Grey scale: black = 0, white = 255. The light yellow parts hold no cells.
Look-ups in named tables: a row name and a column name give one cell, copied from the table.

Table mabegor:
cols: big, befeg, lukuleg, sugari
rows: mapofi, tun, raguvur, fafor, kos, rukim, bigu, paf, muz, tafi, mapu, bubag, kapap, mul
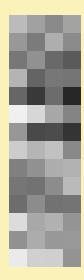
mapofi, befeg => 161
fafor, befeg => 100
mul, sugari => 147
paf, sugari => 137
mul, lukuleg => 207
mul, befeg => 208
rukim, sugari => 132
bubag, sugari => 148
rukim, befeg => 215
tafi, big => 118
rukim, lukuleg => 167
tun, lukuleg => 174
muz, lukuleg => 173
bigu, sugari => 52
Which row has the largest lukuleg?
mul

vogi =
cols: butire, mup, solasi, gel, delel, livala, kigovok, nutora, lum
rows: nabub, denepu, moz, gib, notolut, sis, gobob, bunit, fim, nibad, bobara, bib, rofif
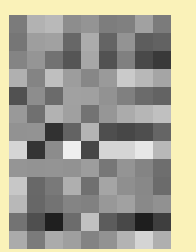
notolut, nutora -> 107
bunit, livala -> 213
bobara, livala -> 152
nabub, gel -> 141
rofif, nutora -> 212
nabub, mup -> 178
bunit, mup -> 52
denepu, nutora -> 93
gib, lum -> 165
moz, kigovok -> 128
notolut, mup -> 141
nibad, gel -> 175
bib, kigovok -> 72
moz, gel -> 85
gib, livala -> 154
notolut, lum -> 99
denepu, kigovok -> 147
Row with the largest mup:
nabub

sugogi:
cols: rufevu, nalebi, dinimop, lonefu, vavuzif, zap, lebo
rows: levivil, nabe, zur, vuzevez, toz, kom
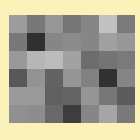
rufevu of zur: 153
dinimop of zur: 188
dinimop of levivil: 150
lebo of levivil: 122
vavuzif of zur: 109
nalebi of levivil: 119
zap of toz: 119
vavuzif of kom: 134

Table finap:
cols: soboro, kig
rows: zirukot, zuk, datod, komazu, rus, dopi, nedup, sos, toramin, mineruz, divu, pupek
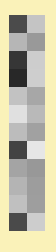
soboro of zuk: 182
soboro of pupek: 74
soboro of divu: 192
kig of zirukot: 196
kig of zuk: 153
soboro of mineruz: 180
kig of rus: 167
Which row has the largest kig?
sos

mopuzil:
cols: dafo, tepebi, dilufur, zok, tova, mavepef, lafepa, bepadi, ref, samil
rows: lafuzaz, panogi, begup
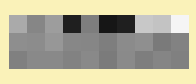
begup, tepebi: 137
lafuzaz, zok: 31
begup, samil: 128
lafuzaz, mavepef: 22
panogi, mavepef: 126
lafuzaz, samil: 245
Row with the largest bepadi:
lafuzaz

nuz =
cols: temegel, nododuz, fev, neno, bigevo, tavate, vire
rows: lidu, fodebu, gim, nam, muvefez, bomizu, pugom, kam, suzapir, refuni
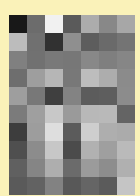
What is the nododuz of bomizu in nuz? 159
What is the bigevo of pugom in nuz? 206
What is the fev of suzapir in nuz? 174
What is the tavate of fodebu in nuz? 106
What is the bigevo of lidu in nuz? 172
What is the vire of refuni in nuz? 197
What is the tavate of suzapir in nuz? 141
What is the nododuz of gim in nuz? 113
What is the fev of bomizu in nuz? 200
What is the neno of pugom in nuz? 91
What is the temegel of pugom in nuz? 61
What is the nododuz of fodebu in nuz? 112
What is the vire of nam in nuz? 139

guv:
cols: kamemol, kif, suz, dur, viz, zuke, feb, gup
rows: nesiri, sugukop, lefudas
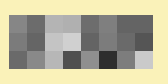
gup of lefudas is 202
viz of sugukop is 100
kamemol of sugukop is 123
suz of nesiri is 180
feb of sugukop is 106
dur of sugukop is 208

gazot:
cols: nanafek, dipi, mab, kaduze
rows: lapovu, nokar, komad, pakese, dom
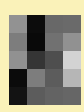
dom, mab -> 99
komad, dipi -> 53
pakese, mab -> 92
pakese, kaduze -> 182
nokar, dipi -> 9
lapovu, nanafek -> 146
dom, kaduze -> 102
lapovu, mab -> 104
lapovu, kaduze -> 106
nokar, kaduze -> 145
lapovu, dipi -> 12
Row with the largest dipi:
pakese

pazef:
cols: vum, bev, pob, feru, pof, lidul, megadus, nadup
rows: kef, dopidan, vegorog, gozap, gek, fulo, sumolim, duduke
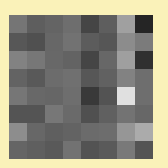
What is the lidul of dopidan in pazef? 86
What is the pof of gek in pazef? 57
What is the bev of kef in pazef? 94
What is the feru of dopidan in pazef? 114
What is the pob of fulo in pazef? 119
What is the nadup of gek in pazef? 110
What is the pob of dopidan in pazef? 103
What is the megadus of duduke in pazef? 121
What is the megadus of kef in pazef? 160
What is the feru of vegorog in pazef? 99
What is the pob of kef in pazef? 100
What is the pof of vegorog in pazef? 69
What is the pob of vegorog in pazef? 104
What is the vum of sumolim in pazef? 141
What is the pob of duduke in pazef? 89
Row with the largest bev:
vegorog

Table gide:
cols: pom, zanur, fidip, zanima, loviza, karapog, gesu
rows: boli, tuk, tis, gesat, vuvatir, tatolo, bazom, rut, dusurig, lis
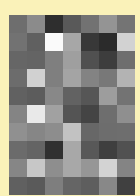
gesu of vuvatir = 115
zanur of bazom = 134
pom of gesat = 108
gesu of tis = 110
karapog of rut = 63
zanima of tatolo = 84
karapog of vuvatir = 157
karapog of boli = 148
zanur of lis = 90
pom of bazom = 144
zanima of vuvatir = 98
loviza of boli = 114
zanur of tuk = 96
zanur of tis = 100
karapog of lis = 136
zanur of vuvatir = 92
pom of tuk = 114
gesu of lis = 64
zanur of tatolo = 233
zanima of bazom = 194

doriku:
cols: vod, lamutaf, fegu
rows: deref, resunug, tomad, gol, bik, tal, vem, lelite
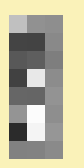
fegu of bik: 147
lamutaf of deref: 145
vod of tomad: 88
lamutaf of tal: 252
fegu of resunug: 137
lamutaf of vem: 244

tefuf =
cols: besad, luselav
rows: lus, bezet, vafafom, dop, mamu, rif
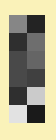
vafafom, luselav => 101
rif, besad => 226
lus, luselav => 35
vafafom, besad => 73
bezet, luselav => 110
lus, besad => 134
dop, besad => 73
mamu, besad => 47
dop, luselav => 64
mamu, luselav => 203

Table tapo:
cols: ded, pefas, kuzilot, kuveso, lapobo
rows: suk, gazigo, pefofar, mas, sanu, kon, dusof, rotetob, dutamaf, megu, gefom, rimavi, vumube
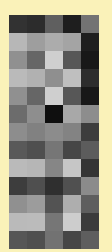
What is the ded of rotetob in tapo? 89
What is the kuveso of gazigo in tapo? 164
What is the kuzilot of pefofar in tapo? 207
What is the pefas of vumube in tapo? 79
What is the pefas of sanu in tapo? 102
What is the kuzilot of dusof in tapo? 140
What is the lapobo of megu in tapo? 139
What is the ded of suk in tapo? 50
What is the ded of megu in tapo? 61
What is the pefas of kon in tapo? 142
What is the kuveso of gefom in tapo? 174
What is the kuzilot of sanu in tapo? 207
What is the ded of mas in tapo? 186
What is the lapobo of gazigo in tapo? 31
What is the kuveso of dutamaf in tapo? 198

